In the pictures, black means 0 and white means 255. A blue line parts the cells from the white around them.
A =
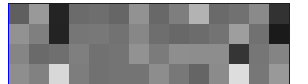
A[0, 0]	95
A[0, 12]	138
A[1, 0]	146
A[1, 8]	104
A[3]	[142, 129, 216, 125, 113, 116, 116, 141, 120, 101, 139, 221, 119, 153]
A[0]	[95, 153, 36, 107, 110, 102, 146, 104, 126, 179, 106, 113, 138, 50]
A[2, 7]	123
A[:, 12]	[138, 113, 118, 119]
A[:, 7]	[104, 110, 123, 141]
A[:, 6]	[146, 135, 146, 116]
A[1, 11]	158
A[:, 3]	[107, 118, 127, 125]
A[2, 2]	111

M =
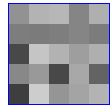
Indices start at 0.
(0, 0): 146
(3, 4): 99
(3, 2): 72
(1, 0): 125
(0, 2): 183
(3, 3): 168
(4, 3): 164

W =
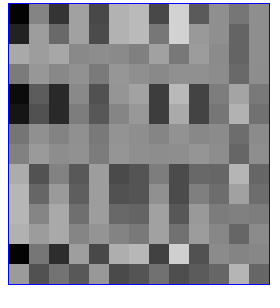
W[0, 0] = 3
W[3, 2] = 136
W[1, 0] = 34
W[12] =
[3, 118, 45, 158, 72, 174, 183, 65, 207, 81, 139, 132, 135]
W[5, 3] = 125
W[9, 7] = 144
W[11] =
[177, 156, 169, 133, 148, 131, 121, 161, 113, 156, 135, 102, 139]
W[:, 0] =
[3, 34, 169, 123, 11, 21, 117, 129, 172, 182, 182, 177, 3, 155]
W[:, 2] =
[52, 105, 167, 136, 41, 41, 131, 141, 130, 154, 169, 169, 45, 115]
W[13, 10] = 102
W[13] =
[155, 81, 115, 88, 152, 74, 84, 113, 78, 91, 102, 181, 102]
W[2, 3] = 137
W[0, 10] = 143
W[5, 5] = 133
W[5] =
[21, 81, 41, 125, 87, 133, 152, 61, 170, 67, 118, 178, 113]
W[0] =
[3, 132, 52, 161, 72, 178, 186, 72, 210, 90, 143, 118, 142]
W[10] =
[182, 133, 169, 111, 157, 104, 100, 161, 87, 153, 124, 128, 125]
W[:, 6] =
[186, 186, 128, 143, 162, 152, 142, 143, 84, 84, 100, 121, 183, 84]
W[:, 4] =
[72, 75, 141, 122, 81, 87, 121, 124, 157, 157, 157, 148, 72, 152]
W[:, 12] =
[142, 142, 142, 141, 121, 113, 139, 142, 102, 109, 125, 139, 135, 102]
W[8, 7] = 125
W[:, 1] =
[132, 157, 157, 151, 92, 81, 144, 154, 82, 102, 133, 156, 118, 81]
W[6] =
[117, 144, 131, 144, 121, 147, 142, 133, 146, 136, 139, 109, 139]
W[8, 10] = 102
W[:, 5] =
[178, 178, 138, 150, 149, 133, 147, 149, 74, 81, 104, 131, 174, 74]
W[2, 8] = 120
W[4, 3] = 137

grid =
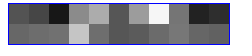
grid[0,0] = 83
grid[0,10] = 46
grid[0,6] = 156
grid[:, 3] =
[139, 197]
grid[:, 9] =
[34, 102]
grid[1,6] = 91
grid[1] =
[103, 109, 113, 197, 110, 86, 91, 107, 119, 102, 97]
